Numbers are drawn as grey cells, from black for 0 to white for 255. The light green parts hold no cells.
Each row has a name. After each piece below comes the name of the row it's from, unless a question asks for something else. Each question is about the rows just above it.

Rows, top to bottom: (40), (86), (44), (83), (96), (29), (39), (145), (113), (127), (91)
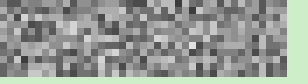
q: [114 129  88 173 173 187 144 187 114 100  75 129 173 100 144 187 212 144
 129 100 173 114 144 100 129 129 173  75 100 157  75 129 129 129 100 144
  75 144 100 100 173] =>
(145)
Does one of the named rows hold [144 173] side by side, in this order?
yes
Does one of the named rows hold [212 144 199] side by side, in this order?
yes
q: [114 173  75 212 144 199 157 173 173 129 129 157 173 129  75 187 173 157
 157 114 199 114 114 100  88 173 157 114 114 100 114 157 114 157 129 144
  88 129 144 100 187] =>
(44)

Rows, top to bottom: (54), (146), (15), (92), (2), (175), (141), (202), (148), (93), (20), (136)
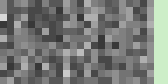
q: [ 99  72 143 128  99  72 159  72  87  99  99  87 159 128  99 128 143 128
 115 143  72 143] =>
(2)
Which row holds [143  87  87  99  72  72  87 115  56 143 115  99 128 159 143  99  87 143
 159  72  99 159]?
(146)
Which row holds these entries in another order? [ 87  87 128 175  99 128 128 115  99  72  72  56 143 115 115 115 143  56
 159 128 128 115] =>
(175)

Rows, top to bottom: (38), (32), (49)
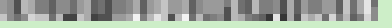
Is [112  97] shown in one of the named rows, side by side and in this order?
yes
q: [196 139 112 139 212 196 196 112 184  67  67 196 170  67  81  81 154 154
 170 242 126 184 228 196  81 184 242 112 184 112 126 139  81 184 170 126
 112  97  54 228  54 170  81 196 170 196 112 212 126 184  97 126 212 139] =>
(49)
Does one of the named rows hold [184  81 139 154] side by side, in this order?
no

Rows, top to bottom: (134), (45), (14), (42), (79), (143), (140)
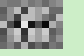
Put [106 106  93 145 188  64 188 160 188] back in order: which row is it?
(45)
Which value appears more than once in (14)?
[188]
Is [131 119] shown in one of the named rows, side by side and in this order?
yes

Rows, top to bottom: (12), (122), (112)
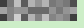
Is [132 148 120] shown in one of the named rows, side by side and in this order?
no
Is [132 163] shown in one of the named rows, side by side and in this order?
no
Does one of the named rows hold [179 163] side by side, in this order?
no
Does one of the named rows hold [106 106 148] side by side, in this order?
yes
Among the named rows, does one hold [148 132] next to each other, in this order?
yes
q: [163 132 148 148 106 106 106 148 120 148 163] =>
(122)

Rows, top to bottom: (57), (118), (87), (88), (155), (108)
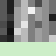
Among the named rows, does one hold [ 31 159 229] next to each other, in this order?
yes
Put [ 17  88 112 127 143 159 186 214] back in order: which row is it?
(155)
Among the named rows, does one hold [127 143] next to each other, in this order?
no

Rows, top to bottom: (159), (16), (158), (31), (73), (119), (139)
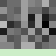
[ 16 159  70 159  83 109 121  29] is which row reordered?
(73)
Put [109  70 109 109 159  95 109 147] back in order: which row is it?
(16)
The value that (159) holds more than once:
[109]
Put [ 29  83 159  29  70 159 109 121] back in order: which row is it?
(158)
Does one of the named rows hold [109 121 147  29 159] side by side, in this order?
no

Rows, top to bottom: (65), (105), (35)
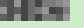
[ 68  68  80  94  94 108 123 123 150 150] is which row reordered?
(35)
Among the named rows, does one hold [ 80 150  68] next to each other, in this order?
yes

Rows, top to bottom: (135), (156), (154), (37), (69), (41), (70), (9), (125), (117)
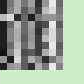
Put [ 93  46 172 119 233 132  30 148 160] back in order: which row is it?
(117)
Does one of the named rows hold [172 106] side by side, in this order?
yes
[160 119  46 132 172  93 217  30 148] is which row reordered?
(125)
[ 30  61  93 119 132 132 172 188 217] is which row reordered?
(156)
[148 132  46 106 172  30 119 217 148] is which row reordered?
(69)

